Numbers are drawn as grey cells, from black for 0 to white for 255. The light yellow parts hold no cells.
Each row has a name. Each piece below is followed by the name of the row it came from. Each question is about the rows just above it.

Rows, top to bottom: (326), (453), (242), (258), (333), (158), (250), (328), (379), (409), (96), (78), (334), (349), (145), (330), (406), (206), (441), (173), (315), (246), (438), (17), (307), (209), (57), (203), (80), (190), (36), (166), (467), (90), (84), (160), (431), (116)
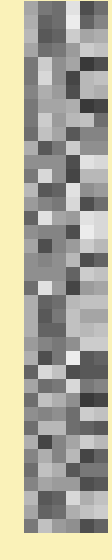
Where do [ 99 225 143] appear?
(349)
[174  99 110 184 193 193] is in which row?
(246)
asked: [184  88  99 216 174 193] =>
(160)
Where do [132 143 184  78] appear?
(441)
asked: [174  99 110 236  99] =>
(453)

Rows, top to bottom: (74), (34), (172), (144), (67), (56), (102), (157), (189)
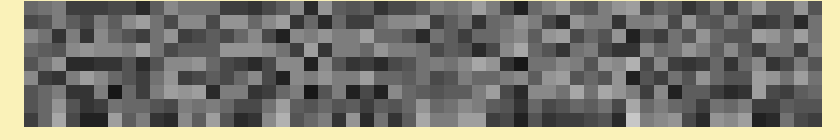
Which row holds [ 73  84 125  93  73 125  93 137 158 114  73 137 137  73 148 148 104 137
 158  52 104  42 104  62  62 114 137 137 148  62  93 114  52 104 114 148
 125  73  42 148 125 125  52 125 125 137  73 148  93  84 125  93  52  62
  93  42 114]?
(34)
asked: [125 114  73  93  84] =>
(144)

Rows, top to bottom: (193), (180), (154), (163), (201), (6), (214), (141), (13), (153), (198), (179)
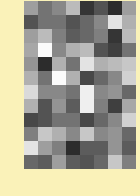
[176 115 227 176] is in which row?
(201)
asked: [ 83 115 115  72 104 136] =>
(13)
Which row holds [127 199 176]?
(153)
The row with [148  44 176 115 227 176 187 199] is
(201)
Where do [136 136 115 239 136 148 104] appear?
(214)
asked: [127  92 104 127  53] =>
(154)

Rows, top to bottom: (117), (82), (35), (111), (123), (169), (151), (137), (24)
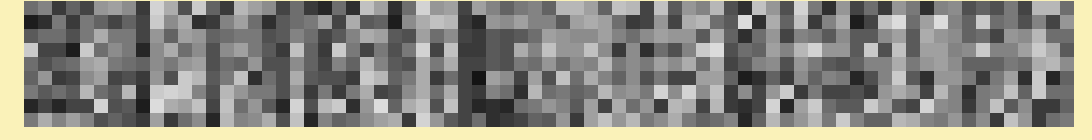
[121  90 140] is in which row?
(35)
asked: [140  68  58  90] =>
(35)
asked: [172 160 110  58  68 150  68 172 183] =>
(82)
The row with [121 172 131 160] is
(24)
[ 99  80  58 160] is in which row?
(24)
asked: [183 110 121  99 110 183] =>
(151)
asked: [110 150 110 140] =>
(123)

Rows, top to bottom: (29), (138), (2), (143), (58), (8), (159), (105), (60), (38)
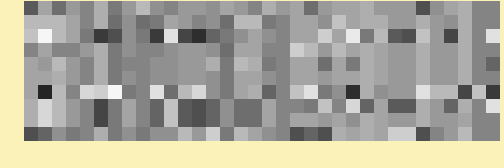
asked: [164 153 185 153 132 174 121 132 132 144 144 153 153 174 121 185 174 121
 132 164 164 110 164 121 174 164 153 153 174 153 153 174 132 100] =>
(58)
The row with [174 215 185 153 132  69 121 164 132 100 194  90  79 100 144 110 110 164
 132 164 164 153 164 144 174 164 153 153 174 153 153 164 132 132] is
(60)
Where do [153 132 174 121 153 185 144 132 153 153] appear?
(29)

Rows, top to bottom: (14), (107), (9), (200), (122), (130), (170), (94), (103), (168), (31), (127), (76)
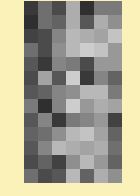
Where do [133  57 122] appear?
(103)
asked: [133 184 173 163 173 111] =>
(31)
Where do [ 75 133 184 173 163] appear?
(9)

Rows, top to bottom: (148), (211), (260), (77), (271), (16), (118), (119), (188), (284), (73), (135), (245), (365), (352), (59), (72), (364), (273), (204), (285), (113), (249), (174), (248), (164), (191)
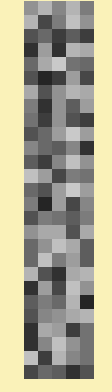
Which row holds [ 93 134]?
(73)
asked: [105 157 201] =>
(284)
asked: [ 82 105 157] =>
(284)
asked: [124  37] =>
(352)
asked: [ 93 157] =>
(119)
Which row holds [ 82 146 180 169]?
(118)
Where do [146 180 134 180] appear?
(148)

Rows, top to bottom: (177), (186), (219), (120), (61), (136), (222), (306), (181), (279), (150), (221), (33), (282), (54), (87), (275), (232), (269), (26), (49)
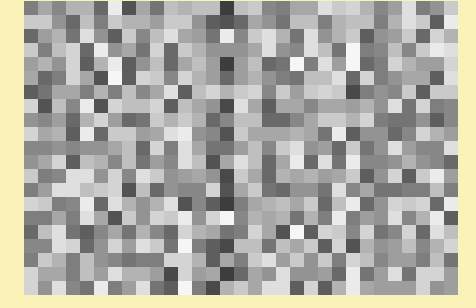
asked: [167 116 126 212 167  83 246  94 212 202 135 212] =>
(275)
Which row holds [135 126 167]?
(177)
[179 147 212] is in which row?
(61)
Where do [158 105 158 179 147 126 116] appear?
(136)
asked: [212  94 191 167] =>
(306)
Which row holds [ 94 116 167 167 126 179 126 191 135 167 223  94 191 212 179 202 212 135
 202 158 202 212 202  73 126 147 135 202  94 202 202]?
(222)

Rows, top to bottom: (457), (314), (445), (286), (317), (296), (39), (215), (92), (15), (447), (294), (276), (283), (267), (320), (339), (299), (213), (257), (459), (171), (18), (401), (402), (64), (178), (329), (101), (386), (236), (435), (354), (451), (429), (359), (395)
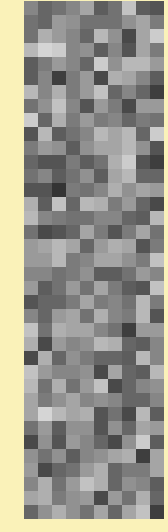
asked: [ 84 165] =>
(286)
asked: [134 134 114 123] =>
(257)
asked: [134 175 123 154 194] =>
(39)
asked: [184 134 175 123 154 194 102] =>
(39)

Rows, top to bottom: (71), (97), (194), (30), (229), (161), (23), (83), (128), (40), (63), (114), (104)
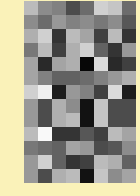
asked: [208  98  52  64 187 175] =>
(114)
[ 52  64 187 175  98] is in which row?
(114)

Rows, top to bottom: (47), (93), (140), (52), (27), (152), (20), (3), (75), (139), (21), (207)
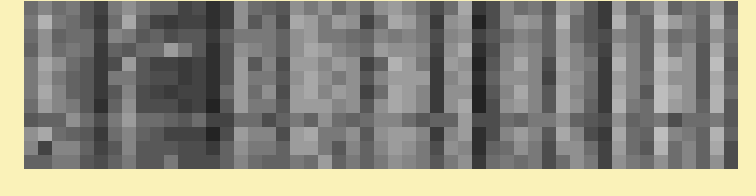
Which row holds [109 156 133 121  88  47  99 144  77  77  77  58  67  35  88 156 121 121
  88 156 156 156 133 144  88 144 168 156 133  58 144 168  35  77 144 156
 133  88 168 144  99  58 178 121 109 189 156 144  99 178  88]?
(3)
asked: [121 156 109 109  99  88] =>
(75)
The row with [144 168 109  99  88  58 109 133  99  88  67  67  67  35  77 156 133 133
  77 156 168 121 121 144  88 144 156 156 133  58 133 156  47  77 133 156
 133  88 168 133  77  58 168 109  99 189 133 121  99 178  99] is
(139)
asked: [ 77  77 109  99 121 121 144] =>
(75)
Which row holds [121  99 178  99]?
(139)

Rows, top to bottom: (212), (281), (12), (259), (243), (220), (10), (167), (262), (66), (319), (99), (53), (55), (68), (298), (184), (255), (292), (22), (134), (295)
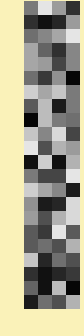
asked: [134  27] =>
(55)
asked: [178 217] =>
(298)

